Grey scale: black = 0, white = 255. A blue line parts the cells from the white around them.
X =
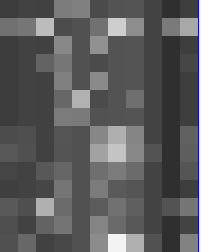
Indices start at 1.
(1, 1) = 60
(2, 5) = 81
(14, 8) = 176
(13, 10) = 47
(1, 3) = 65
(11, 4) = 117
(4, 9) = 67
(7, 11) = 62
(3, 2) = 66
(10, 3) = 88
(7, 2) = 66
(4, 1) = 60
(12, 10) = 83
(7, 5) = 122
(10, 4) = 102
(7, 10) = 47
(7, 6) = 82
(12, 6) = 92
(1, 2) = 66
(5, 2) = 66
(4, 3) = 99
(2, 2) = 118
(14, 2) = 103
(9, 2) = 80
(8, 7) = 175
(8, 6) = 135
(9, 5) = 81
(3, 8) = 84
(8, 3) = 65
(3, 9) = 67
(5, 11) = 62
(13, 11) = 67
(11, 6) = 123
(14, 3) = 65
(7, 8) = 84
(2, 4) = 76
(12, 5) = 81
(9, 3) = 65

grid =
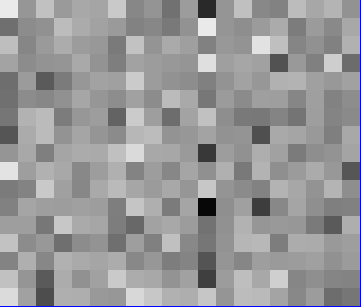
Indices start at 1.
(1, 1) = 234
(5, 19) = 152
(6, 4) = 145
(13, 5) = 170
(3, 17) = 133
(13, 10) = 168
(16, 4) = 172
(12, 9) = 175
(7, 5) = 151
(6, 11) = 169
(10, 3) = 177
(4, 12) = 223
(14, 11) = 136
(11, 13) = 148
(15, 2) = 175
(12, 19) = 127
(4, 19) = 206
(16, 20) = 131
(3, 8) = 194
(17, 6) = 153
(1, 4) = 154
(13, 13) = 145
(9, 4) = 165
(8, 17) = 165
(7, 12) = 193
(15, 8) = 136
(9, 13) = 157
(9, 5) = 171
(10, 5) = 136
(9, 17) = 123
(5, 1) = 110
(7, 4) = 124
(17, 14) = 188
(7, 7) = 99
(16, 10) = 147
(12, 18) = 143
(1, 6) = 165
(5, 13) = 147
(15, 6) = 165
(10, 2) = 158

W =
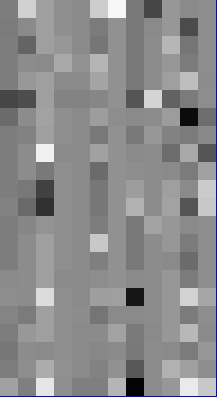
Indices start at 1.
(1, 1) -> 125
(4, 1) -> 125
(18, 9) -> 140
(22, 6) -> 127
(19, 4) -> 143
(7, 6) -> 157
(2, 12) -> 141
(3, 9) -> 140
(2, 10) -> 151
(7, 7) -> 141
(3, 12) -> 141
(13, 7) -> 145
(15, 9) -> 140
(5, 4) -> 138
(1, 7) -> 247
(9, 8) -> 138
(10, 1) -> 125
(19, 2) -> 152
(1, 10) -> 151
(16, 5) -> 138
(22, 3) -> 230
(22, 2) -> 127
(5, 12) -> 140
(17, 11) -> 210
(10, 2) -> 140
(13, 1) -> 125
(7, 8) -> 138
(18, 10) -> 151
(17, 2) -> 140
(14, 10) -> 151
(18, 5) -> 140
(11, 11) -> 138
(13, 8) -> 121
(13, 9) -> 162
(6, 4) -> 131
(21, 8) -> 87
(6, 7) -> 145
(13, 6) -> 125

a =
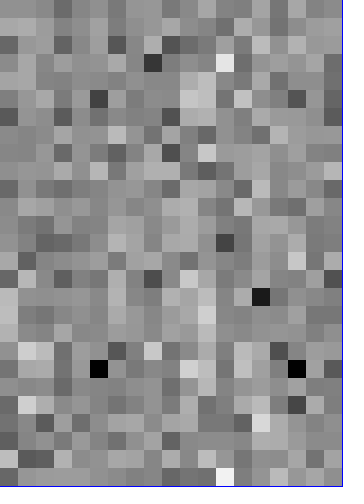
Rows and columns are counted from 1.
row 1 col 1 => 145
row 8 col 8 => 148
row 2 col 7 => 125
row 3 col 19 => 155
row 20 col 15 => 170
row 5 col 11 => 173
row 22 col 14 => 148
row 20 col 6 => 145
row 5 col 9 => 136
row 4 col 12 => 133
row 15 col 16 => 141
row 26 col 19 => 163
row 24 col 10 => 164
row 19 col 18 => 128
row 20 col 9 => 200
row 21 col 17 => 1
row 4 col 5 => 144
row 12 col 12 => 133
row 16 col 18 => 159
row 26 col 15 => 143
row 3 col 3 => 157
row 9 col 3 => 151
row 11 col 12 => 163
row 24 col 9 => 139
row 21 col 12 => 189
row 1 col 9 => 151
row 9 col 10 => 79
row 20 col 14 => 186
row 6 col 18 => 150
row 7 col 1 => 89
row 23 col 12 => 113
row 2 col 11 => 141
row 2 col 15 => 151
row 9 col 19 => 128
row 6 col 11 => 197
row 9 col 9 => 168
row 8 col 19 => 152
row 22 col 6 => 133
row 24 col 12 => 120

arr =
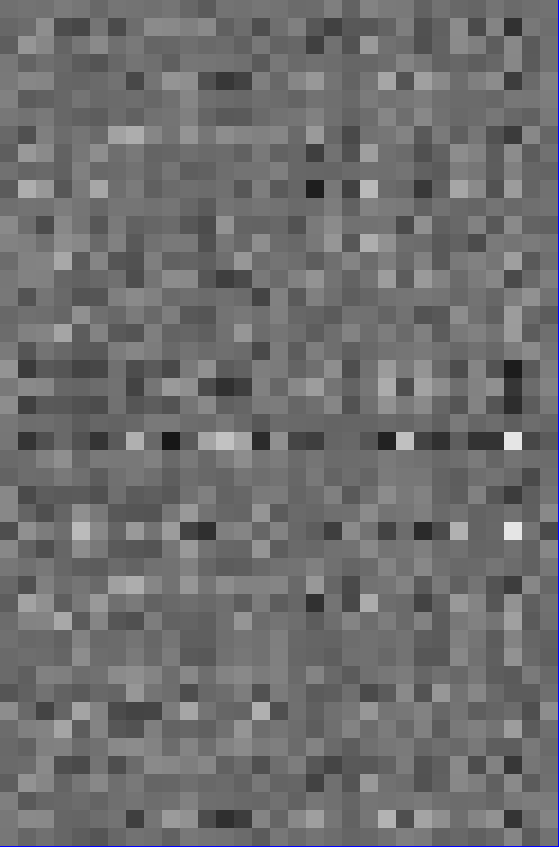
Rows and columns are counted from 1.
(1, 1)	112
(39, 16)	123
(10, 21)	112
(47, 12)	116
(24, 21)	101
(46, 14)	61
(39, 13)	109
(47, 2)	102
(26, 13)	123
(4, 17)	106
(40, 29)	108
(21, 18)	111
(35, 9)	125
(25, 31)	91
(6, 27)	107
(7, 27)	108
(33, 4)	109
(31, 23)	118
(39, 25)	151
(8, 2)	80
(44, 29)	138
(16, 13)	62
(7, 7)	108
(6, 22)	114
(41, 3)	131
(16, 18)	147
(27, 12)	104
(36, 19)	100
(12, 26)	105
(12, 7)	117
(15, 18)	93
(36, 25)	91
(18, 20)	114
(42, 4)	129
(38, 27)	120
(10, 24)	97
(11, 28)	82
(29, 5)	143
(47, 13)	114

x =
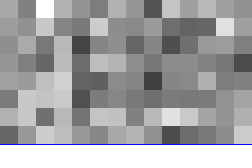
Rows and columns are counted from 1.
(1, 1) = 168
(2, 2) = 145
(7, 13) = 148
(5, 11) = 137
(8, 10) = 76
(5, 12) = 175
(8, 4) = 189
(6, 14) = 163
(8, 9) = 144
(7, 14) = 176
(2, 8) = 137
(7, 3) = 112
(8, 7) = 168
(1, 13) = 159
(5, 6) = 96
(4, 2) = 127
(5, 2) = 154
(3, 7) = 143
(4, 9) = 119
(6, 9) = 111
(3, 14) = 127
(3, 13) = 156
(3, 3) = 120
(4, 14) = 76
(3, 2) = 170
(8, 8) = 179
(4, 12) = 131
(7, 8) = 129
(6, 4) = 201
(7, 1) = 178
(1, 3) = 255

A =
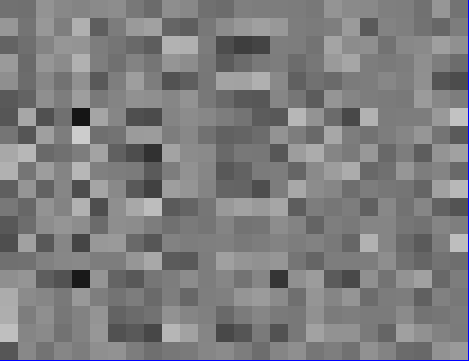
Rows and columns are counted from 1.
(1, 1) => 113
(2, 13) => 140
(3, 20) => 140
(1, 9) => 107
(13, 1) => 88
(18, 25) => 118
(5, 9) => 125
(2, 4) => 126
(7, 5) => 21
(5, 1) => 143
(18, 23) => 139
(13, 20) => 121
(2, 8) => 154
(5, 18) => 113
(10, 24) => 125
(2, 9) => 161
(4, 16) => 125
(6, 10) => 134
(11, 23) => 117
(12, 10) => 90
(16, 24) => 161
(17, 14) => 149
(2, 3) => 152
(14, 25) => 125
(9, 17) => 157
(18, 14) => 123
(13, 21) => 133
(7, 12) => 135
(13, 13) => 132
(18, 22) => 123
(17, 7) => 115
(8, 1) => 117
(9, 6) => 163
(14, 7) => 154
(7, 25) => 153
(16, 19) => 91
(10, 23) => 150
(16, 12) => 125
